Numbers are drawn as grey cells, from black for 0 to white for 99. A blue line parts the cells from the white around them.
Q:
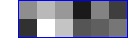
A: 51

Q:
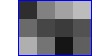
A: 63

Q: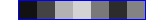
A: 17

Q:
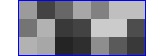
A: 74

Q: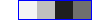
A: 12

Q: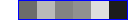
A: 86

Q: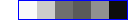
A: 56

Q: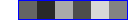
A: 84

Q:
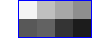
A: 65
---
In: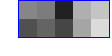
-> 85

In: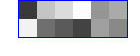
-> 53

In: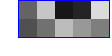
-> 49

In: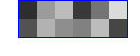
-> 27

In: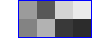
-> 17

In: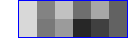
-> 38

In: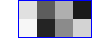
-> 82

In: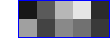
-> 22
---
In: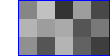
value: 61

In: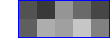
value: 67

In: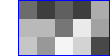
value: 72

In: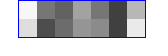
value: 30

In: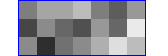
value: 54

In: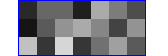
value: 35

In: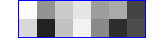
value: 13

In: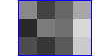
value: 48

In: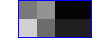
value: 42
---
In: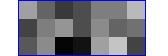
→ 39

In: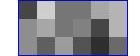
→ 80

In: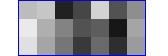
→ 77

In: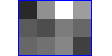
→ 56

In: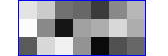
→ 79

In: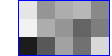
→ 58

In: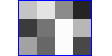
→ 88

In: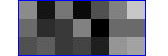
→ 8

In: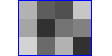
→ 36

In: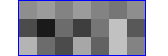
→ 60
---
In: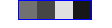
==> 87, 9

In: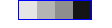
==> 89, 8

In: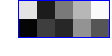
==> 97, 2

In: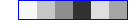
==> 96, 19

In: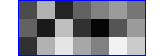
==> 94, 2

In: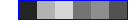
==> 83, 14

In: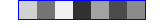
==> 93, 19

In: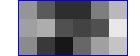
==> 90, 9
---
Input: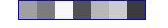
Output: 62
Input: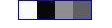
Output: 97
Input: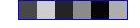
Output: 28
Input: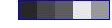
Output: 15
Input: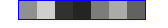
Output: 56
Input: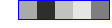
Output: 66
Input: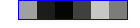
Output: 62
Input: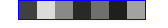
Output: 25
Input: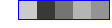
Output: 79
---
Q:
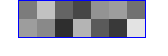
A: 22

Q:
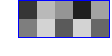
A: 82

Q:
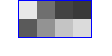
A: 76

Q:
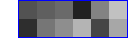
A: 27

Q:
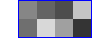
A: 62

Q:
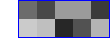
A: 32
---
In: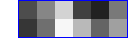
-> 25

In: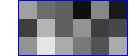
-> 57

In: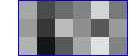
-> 55

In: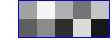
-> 68

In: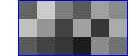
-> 62

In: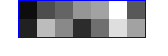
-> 63

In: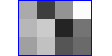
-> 79

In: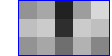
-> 18
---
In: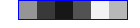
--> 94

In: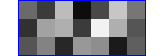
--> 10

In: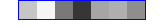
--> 68

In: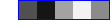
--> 94

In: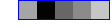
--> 54

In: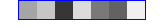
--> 38

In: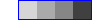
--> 52
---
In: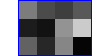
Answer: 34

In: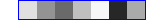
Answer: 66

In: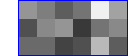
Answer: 63

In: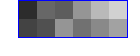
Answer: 81

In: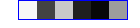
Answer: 61

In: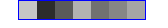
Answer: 64

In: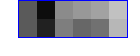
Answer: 75
